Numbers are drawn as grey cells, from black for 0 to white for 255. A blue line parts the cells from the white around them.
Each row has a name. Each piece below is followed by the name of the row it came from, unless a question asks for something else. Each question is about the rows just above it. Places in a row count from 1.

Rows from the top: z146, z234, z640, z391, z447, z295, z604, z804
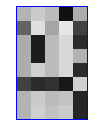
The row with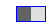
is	z234
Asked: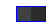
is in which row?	z295
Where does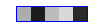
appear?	z640
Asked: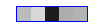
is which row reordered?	z391
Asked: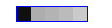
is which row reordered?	z146

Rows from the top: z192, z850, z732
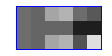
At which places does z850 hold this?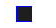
5 6
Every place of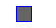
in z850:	2 3 4
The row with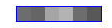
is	z192

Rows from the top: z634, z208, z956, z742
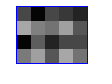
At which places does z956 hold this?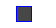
4 5
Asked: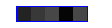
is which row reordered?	z634
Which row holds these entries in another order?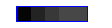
z634
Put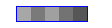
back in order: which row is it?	z742
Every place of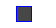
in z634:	1 3
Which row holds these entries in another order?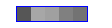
z208
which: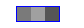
z742

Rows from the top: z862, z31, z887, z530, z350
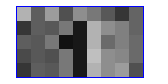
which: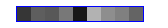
z31
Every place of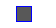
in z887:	2
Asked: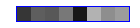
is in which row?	z350
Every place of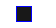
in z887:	5

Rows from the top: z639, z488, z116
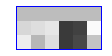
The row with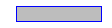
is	z639
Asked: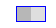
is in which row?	z116
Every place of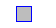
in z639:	1 2 3 4 5 6
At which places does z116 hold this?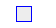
1
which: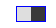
z116
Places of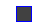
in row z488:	5
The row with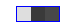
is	z116

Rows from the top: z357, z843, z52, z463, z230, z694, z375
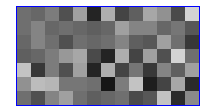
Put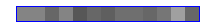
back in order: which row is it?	z843
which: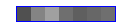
z375
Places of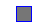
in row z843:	12
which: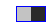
z375
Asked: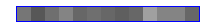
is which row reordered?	z843
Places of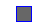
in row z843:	3 5 7 11
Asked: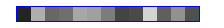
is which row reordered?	z357

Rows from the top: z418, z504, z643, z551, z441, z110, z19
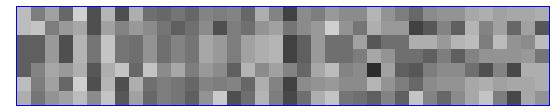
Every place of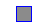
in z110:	21 24 25 30
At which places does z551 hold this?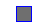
9 11 23 24 28 29

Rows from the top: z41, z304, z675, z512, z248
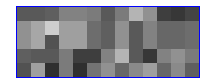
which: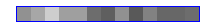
z304
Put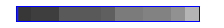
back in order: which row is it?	z512
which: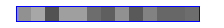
z675

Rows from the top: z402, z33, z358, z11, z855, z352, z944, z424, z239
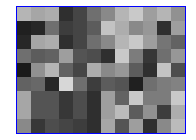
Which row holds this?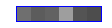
z11
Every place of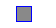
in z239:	1 11
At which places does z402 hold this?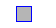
1 8 11
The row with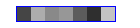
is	z855
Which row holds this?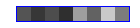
z944

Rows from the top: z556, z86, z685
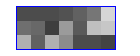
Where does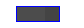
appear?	z685
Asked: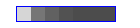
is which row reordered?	z556

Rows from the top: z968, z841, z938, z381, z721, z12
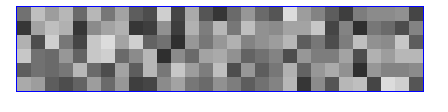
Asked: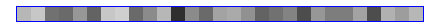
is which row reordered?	z381
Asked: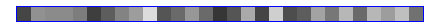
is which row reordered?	z968
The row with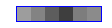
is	z968
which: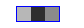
z381
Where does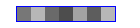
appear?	z721
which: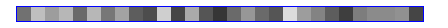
z968
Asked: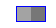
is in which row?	z12

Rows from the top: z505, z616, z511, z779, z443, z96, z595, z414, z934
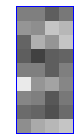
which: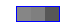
z595
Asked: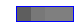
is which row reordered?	z505
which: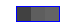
z779
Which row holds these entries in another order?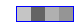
z511
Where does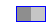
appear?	z616
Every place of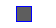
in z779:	1 3
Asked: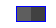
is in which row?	z779

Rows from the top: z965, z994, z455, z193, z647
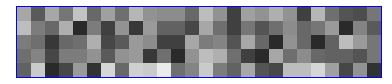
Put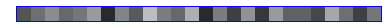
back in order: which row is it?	z994
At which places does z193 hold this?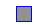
6 8 13
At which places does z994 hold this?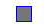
17 22
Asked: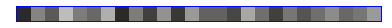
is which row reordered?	z994
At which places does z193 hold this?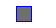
1 11 16 20
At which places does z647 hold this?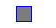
15
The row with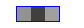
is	z965

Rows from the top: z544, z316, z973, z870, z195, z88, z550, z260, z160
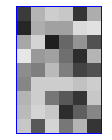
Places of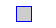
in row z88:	2 3 4 6
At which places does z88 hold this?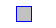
5
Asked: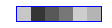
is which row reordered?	z550
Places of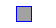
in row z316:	3 4

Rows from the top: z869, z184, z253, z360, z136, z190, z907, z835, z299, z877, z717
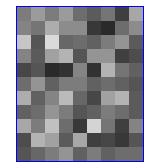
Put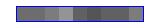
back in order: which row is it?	z190
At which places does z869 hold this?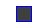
8
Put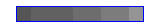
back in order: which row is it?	z190
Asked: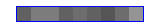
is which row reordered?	z190
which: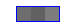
z253
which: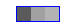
z360

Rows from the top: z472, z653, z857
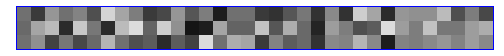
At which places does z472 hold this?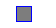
9 14 33
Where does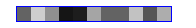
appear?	z653

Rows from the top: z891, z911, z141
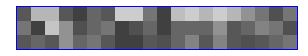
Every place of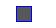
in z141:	1 3 7 10 14 16 18
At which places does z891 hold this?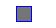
10 18 20
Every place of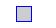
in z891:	8 9 13 15
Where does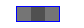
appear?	z891
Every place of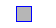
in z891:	2 3 14 16

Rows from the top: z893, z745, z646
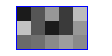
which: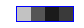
z745
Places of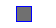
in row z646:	2
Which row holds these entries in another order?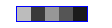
z893

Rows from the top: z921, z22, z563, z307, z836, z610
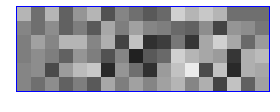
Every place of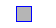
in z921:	1 3 6 13 15
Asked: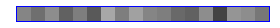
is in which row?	z22
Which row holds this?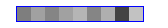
z610
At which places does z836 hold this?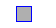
17

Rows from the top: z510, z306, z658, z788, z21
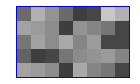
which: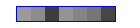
z306
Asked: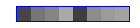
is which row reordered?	z21
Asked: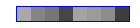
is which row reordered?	z21

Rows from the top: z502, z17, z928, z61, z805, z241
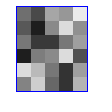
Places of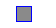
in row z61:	3
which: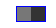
z805
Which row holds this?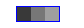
z928
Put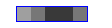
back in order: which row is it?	z928
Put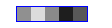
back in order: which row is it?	z17
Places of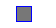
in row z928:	1 4

